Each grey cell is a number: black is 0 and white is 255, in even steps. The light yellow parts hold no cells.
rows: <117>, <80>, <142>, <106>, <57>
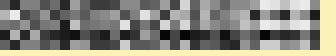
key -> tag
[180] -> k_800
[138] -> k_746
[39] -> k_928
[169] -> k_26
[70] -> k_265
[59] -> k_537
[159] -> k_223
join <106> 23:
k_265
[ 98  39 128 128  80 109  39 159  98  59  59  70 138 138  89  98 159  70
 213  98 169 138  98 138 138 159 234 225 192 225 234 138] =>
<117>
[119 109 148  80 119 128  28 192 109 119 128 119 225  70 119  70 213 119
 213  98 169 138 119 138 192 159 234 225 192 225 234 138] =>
<142>
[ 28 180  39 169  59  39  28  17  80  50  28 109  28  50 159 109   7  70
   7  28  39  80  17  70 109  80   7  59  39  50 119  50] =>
<106>

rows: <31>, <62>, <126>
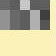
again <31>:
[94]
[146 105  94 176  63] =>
<62>
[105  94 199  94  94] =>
<31>
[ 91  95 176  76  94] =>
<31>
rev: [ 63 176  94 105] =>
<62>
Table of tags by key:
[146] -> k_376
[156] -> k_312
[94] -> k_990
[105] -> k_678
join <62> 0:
k_376

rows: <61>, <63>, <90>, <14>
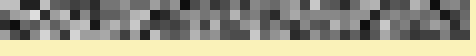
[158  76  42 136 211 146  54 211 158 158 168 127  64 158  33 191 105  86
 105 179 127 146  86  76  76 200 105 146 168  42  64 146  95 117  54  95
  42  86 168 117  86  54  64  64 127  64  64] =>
<14>
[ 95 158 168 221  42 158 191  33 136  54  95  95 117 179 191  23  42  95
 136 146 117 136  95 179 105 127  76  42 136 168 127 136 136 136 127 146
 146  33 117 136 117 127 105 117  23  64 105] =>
<63>
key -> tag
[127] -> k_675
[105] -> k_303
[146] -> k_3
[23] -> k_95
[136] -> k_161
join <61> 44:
k_675
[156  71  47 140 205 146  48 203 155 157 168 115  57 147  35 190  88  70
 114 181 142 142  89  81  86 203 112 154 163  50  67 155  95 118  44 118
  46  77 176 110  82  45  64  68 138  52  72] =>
<14>

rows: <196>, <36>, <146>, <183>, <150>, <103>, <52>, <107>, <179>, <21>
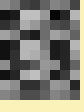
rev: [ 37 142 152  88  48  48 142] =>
<179>
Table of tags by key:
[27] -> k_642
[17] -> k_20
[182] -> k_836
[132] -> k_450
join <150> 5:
k_642

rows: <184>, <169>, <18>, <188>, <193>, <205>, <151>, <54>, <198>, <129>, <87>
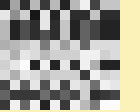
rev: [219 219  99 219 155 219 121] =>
<193>
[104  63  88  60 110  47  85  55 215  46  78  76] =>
<129>
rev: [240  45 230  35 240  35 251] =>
<151>
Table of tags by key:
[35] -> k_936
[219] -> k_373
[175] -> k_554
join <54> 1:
k_554

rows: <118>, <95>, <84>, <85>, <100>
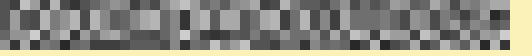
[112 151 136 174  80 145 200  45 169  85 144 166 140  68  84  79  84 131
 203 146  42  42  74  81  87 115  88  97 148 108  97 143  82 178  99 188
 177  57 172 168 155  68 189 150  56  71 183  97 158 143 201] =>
<85>
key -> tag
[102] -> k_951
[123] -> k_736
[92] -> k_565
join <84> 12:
k_951
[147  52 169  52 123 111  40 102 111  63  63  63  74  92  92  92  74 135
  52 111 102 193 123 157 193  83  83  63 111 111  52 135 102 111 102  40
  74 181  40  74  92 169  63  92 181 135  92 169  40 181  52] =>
<100>
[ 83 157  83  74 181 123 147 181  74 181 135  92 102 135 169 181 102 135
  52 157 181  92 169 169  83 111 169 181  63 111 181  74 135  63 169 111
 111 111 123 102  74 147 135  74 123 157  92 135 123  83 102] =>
<84>

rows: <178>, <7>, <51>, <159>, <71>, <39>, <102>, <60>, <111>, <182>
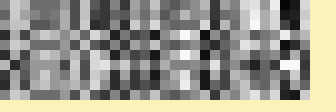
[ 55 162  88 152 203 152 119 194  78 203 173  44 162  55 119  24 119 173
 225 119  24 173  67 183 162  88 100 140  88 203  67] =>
<60>

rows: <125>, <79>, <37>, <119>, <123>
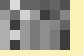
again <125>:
[100]
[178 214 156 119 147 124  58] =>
<119>

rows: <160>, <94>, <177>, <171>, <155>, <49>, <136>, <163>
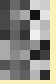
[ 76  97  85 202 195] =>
<136>
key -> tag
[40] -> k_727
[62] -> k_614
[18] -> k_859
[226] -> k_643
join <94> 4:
k_643
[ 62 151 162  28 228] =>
<94>
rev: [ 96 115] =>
<163>

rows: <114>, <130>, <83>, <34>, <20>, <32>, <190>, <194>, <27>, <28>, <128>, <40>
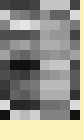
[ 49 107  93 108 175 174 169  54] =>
<28>
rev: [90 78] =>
<34>
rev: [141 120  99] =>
<32>
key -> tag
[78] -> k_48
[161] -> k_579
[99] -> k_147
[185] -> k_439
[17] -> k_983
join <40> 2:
k_439
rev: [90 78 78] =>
<34>

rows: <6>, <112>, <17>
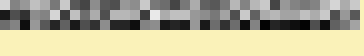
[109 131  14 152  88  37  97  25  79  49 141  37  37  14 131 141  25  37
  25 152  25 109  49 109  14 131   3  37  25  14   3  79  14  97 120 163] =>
<17>
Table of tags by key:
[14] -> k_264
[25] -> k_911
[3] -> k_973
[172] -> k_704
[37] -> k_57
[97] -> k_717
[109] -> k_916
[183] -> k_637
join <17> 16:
k_911

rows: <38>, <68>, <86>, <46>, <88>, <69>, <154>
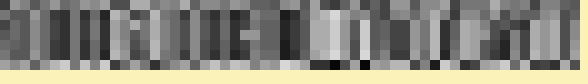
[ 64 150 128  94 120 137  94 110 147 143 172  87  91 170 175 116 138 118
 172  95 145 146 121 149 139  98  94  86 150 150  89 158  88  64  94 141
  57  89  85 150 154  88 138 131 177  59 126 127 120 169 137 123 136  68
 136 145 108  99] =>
<38>
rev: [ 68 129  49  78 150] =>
<46>
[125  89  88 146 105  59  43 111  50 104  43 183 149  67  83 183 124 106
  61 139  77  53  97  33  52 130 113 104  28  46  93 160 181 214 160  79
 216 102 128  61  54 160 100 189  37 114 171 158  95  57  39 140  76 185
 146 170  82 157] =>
<69>
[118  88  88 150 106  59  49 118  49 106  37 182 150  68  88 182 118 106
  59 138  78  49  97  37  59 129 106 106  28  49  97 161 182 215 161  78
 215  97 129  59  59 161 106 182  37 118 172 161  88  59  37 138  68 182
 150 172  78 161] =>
<69>

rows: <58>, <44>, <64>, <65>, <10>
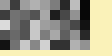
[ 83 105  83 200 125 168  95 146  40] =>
<65>
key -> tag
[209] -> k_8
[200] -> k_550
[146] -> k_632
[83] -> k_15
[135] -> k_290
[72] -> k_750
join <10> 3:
k_290
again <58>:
[158]
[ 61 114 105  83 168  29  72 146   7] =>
<44>
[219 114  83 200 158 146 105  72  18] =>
<64>
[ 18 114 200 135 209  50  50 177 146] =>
<10>

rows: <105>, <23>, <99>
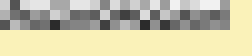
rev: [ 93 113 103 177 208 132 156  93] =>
<23>
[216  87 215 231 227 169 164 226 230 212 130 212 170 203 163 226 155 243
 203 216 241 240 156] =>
<105>
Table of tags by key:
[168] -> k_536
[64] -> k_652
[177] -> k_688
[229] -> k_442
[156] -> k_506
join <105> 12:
k_536

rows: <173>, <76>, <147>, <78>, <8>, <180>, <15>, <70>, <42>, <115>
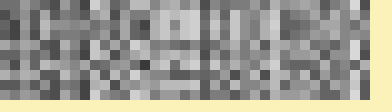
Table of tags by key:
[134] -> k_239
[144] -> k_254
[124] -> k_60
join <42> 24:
k_239
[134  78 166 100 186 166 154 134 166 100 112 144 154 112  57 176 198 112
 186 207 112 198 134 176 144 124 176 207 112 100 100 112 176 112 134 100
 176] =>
<15>
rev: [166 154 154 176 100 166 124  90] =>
<115>
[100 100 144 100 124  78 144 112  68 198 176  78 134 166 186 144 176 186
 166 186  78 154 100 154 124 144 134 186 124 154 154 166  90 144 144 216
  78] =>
<180>
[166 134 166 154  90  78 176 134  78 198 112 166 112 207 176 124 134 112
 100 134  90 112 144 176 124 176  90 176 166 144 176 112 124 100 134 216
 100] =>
<8>
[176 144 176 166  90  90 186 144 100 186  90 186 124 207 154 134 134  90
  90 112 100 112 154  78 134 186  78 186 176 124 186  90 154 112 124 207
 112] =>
<70>
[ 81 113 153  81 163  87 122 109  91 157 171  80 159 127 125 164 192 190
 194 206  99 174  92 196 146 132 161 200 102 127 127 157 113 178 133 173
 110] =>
<76>

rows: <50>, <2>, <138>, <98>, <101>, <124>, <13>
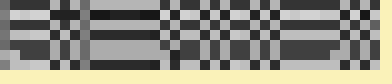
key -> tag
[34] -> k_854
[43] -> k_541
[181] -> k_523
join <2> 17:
k_854
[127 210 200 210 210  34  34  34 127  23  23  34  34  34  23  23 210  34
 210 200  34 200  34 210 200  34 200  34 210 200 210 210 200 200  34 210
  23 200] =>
<2>
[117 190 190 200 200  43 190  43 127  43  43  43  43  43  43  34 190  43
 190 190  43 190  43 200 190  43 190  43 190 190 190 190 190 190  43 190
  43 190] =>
<98>
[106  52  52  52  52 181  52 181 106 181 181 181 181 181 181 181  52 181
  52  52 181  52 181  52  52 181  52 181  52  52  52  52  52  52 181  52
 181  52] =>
<50>
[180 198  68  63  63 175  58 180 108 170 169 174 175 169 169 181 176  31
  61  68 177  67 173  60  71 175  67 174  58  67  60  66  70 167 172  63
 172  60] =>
<124>

